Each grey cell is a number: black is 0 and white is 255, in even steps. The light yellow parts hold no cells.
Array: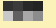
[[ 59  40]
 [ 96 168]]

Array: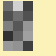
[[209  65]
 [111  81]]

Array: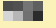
[[ 81 117]
 [182 113]]

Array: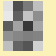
[[ 78 122]
 [ 96 196]]

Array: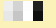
[[211 253]
 [198 255]]

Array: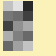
[[225  40]
 [109  64]]

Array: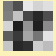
[[ 79 233]
 [195  70]]
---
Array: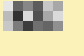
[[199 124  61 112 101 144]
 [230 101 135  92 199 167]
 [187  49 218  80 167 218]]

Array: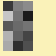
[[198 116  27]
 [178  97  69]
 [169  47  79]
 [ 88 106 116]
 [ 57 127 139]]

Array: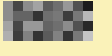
[[140 100 100  51 111 120  61 120 184]
 [175  61 130  51  91 130  51 120 196]
 [140  70 140 163  91 111 152  81  28]
 [163  70 152 152 100 111 140  81  40]]

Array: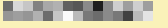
[[149 158 149 177 108 198 250 186 120 108 138 120  65 186 228]
 [108 216 198 129 168 177  96  86 138  30 138 207 158 207 158]]

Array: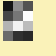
[[106  49  40]
 [ 21 141  82]
 [179 242 188]
 [ 70 118 253]]

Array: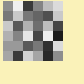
[[141 239  58 132 189 219]
 [153 153  89 120  49 219]
 [120 201 120 101  79 201]
 [201  89 177 110 189  70]
 [165  58 210 165  40 141]
 [177 132 230  70 239  28]]
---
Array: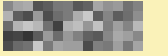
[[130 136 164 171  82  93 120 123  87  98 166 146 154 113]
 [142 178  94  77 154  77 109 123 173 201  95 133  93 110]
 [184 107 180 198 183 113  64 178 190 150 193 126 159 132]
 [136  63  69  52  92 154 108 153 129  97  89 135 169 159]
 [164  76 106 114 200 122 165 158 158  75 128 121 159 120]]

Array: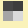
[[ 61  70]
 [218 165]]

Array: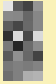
[[148 228  90  66]
 [135 137 135 103]
 [135  93  70 105]
 [218  48 219  72]
 [139 121  38 108]
 [ 67  90 144 104]
 [131 120 128 123]
 [179 110 128 174]]

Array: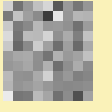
[[150 208 114 152 192 214  88 154 118]
 [179 122 195 159 139  60 230 150 182]
 [156 200 123 137 184 152 154 145 113]
 [194 218 116 187 185 212 144 171 127]
 [169 200 104 138 204 160 110 159 106]
 [193 155 167 170 143 116 177 153 162]
 [139 151 157 167 142 177 111 143 172]
 [134 185 146 144 170 209 136 152 128]
 [142 180 148 154 164 151 139 136 138]
 [162 235 118 122 186 165 112 140  80]]

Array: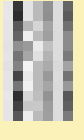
[[101 230  54 227 186 145 220]
 [ 91 231  44 227 186 143 220]
 [112 229  88 182 213 164 220]
 [139 229 100 239 186 159 219]
 [138 226 144 154 234 192 220]
 [122 229 117 167 224 179 220]
 [163 225 130 243 186 171 217]
 [115 229  70 233 186 153 220]
 [152 227 117 241 186 166 218]
 [ 88 231  47 214 190 147 220]
 [ 96 229  65 199 200 157 220]
 [123 229  88 237 186 159 220]]

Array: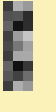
[[153  60 174]
 [ 44  82  86]
 [ 46  99  20]
 [197  64 157]
 [161  74 119]
 [169  61 168]
 [ 55 100  16]
 [109  87  66]
 [152  60 174]]

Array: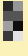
[[150  42]
 [ 85  84]
 [ 14 159]
 [227  56]]
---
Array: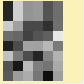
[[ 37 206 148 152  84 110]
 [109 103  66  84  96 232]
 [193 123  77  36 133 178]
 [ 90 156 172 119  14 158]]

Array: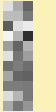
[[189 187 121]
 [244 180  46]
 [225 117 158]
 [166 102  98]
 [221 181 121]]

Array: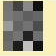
[[121 112  95 103]
 [103 116  34 112]]

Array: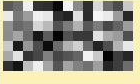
[[234 120 156 240 231  48  35 224  44 245 234 156  39]
 [140 165 106  23  92   3  82  57  56 226 170 156  79]
 [168 226  52  70 128  69  84 100 242 201   4  60  39]]

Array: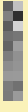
[[128  47]
 [112 118]
 [125 145]
 [153 154]
 [122 154]]

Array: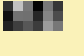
[[ 16 114 112  38 133  76]]

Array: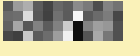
[[106 110 221  88  65 113  91 247  90 107 124  71]
 [ 71  63 200  91 109 157 240  15  85 169 119  80]]

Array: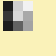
[[ 55 216 169]]
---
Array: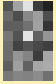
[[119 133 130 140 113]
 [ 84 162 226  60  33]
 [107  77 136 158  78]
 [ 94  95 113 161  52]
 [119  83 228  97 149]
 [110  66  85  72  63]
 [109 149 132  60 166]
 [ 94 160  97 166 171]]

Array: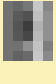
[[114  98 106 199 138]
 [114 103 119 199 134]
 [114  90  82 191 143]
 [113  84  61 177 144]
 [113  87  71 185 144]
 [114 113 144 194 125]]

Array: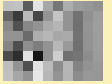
[[192 166 147 231 182 147 181 140 152 150]
 [191 194  91 228 167 118 173 156 151 145]
 [103  59 186  71 148 196 147 114 144 157]
 [137  81 136 147 171 181 147 112 148 158]
 [147 147 107 174 183 168 170 115 147 157]
 [133  78 143 125 147 183 153 112 147 157]
 [ 76  46 226  21 147 206 113 117 141 156]
 [189 147  78 226 187 140 182 131 147 152]]

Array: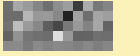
[[137 138 122 138 131 137 134 128 136 126 135]
 [111 167 154 133 111 142 158  59 171 120 133]
 [109 108 182 152 154 136  33 162 110 165 158]
 [115 189 154 136  94  71 121 153 131 166 100]
 [ 99 147 117 112 109 221 152  99 100 112 110]]

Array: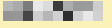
[[148 151  70 206 182 209  46 209 232 209]
 [181 170 123 233 219  59 172 154 155 205]]

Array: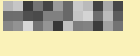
[[134 147 216 116 149  55 193 126 130  59 161 115]
 [181 198  59 116  68 155 104 202 186  66 169  71]
 [109 110  79  74 128 128 104 197 212 110 187  93]]

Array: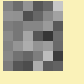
[[123  86  77 173  91  98]
 [131 108 148  86 104 199]
 [147 145  80 103 137 162]
 [126 119 134 134 154  89]
 [138 119 165  86  54 109]
 [130 149 173 147 157 106]
 [135 114 102 126 189  60]]

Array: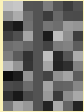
[[120 167 151  83  35 169 101  36]
 [193 199  84  83 125  85  61  81]
 [146 172 109  83  60 104  76  75]
 [ 42  25 114  83 117 110 154 148]
 [ 63  80 165  83  27 188 143  62]
 [109 116 102  83  67 124 130  93]
 [125  91  50  83 190  40  86 172]
 [184 148  53  83 165  35  47 130]
 [ 14  29 147  83  67 144 164  93]
 [ 75  70 108  83 163  98 101 134]
 [ 47  25  74  83 153  58 140 168]]

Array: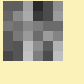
[[ 71  85 195 125  76 190]
 [ 95  94 162  40  76 143]
 [101 138 170  57  76 155]
 [120 112 137 125 107 108]
 [ 89 121 154 108 155 132]
 [ 89  85 187 142  92 178]]
